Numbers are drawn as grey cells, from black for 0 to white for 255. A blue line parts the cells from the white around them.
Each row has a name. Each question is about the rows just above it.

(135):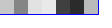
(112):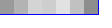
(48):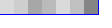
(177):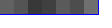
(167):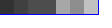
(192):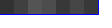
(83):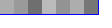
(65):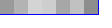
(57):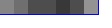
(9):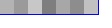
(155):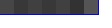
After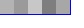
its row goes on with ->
| 141 | 193 |
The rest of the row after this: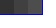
|  77 | 167 | 141 | 193 |
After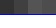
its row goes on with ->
| 56 | 70 | 56 |
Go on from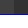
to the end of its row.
| 84 |
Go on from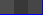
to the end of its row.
| 56 |
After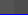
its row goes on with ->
| 56 | 70 | 56 |
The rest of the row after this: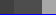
| 141 | 193 |

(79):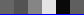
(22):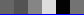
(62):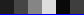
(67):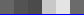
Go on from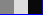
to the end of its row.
| 62 |
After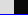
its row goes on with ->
| 62 |
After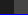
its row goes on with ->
| 133 | 221 |   9 |  62 |

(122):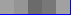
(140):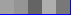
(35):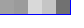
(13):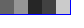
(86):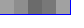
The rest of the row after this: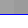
| 217 | 197 | 113 |
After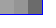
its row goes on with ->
| 120 | 161 |
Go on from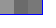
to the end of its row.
| 161 |
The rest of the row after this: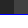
| 203 |

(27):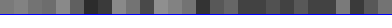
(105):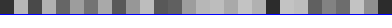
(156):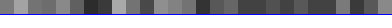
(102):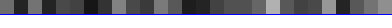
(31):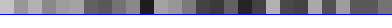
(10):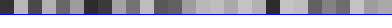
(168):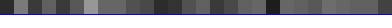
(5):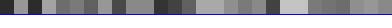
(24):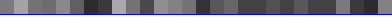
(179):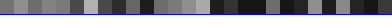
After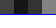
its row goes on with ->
|  73 |  58 | 122 |  88 |  29 |  36 |  66 |  81 |  81 | 102 | 177 |  88 |  66 |  73 | 151 |  36 |  88 | 115 | 143 |
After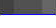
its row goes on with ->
| 177 |  88 |  66 |  73 | 151 |  36 |  88 | 115 | 143 |
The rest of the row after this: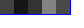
|  58 | 122 |  88 |  29 |  36 |  66 |  81 |  81 | 102 | 177 |  88 |  66 |  73 | 151 |  36 |  88 | 115 | 143 |
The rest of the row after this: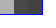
| 169 |  81 | 157 |  88 |  88 | 115 |

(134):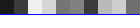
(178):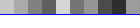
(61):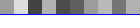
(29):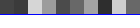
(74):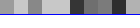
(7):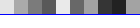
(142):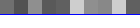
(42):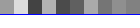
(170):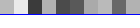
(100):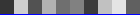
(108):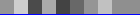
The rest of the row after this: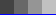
| 143 | 143 |
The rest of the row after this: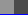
|  46 | 156 |
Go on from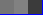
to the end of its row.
| 186 | 206 | 111 |
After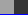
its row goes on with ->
|  34 | 163 |
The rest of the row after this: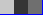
| 123 |  46 | 178 |
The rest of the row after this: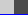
| 170 |  67 | 104 | 149 | 193 | 143 | 143 |

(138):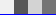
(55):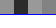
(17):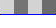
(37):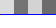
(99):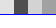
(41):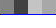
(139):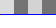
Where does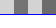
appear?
(17)
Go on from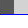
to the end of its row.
| 116 |
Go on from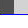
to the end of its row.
| 161 |
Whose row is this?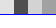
(99)
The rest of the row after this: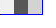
| 116 |

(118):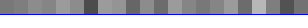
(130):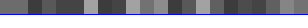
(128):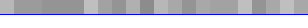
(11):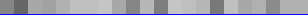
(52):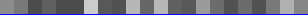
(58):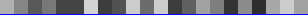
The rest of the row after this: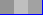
| 148 | 176 | 140 | 183 | 168 | 148 | 168 | 162 | 162 | 191 | 148 | 168 | 191 | 168 |
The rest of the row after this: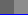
| 108 | 155 | 133 | 120 | 133 | 155 | 108 | 183 | 126 |  82 | 114 |

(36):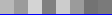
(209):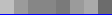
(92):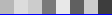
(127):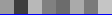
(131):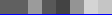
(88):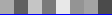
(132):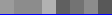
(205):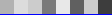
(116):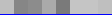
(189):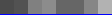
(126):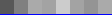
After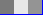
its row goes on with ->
| 163 |  75 |
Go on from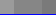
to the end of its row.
| 155 | 170 | 108 |
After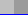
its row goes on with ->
| 134 | 134 | 122 | 155 | 170 | 108 |
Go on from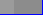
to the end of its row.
| 178 |  96 | 115 | 140 |  88 |

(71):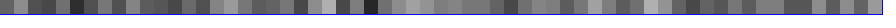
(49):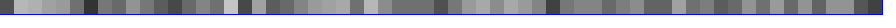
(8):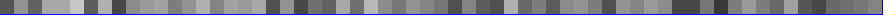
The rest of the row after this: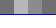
| 112 | 112 |  80 | 119 | 154 | 168 | 140 | 168 | 154 | 132 |  65 | 119 | 132 | 132 | 105 | 125 | 140 |  99 |  99 | 161 | 112 | 125 |  92 | 105 | 147 | 112 | 154 | 105 | 147 |  99 | 147 | 147 |  86 |  65 |
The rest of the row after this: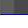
| 105 | 132 | 112 | 197 |  72 | 161 |  92 | 105 | 132 | 154 | 161 | 168 | 112 | 183 | 140 | 112 | 112 | 112 |  80 | 119 | 154 | 168 | 140 | 168 | 154 | 132 |  65 | 119 | 132 | 132 | 105 | 125 | 140 |  99 |  99 | 161 | 112 | 125 |  92 | 105 | 147 | 112 | 154 | 105 | 147 |  99 | 147 | 147 |  86 |  65 |

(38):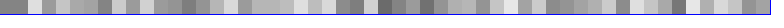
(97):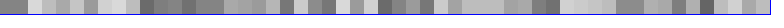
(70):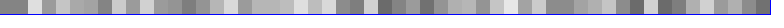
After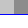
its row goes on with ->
| 107 | 209 | 107 | 126 | 176 | 209 | 155 | 176 | 140 | 113 |
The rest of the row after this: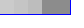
| 176 | 169 | 126 | 176 | 101 | 189 | 209 | 169 | 189 |
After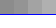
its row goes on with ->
| 203 | 140 | 223 | 197 | 169 | 119 | 231 | 176 | 217 | 197 | 148 | 163 |
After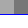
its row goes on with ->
| 231 | 176 | 217 | 197 | 148 | 163 |
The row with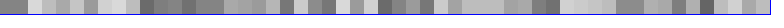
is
(97)
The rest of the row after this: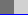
| 203 | 197 | 189 | 140 | 140 | 176 | 169 | 126 | 176 | 101 | 189 | 209 | 169 | 189 |
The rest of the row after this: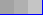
| 140 | 107 | 209 | 107 | 126 | 176 | 209 | 155 | 176 | 140 | 113 |

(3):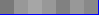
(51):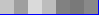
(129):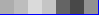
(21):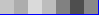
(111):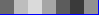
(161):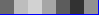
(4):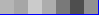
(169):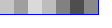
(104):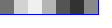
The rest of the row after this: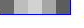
|  50 | 145 |
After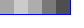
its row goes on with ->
| 145 |
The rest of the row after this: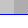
| 218 | 189 | 129 |  78 | 137 |
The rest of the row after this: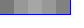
| 152 | 137 |
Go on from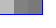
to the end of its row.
| 137 |

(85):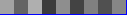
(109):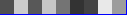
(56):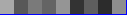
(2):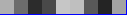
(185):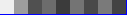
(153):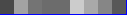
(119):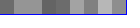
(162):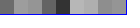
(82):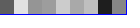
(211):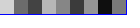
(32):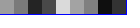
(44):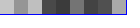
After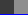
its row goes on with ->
|  67 | 128 |  80 | 134 |
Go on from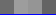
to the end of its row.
|  51 | 183 | 175 | 142 | 149 |
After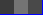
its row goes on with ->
| 122 |  67 |
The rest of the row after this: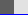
| 149 | 157 | 204 | 169 | 191 |  30 | 134 |
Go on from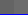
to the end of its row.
| 163 | 128 | 183 | 142 |

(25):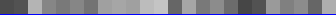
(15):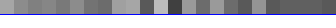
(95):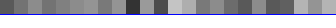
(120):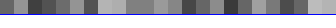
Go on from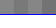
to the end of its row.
| 160 | 166 | 160 | 188 | 196 | 102 | 166 | 121 | 140 | 108 |  70 |  82 | 154 | 128 | 140 | 102 | 174 |
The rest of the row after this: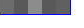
| 180 | 148 | 180 |
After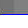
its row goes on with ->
| 140 | 148 | 121 | 148 |  51 | 154 |  76 | 196 | 174 | 121 | 140 | 108 |  89 | 140 |  89 |  96 | 180 | 148 | 180 |

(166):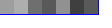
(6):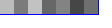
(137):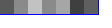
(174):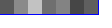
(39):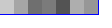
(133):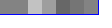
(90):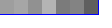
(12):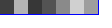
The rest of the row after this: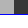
|  83 | 138 | 208 | 158 |
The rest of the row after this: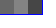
| 111 |
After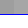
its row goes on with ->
| 145 | 180 | 123 | 131 |  95 |
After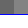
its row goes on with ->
|  70 | 111 |
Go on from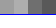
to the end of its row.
| 145 |  63 |  89 |

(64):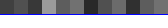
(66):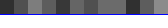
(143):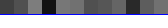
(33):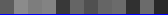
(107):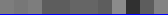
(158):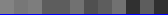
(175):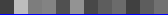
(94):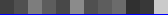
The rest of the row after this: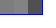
| 147 |  72 |  93 | 107 |  64 |  93 | 113 |
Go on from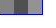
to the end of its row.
|  72 |  93 | 107 |  64 |  93 | 113 |
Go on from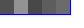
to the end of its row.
|  64 |  93 | 113 |
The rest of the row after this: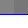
| 125 |  93 |  93 | 113 |  80 |  93 | 113 |  48 |  93 |  48 |
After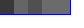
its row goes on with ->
|  48 |  93 | 139 |
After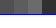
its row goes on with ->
|  56 | 202 |

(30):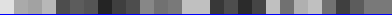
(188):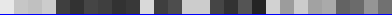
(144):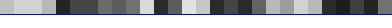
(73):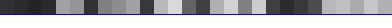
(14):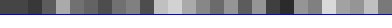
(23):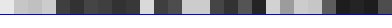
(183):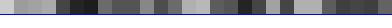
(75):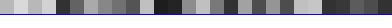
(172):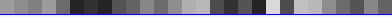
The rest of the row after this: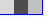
| 184 | 141 | 107 |  84 | 135 |  99 |
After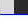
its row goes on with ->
|  92 | 225 | 198 |  43 |  69 |  43 |  99 | 184 | 156 | 210 | 184 |  43 |  29 |  63 |  36 | 113 |
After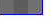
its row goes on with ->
| 217 |  43 |  92 | 225 | 198 |  43 |  69 |  43 |  99 | 184 | 156 | 210 | 184 |  43 |  29 |  63 |  36 | 113 |

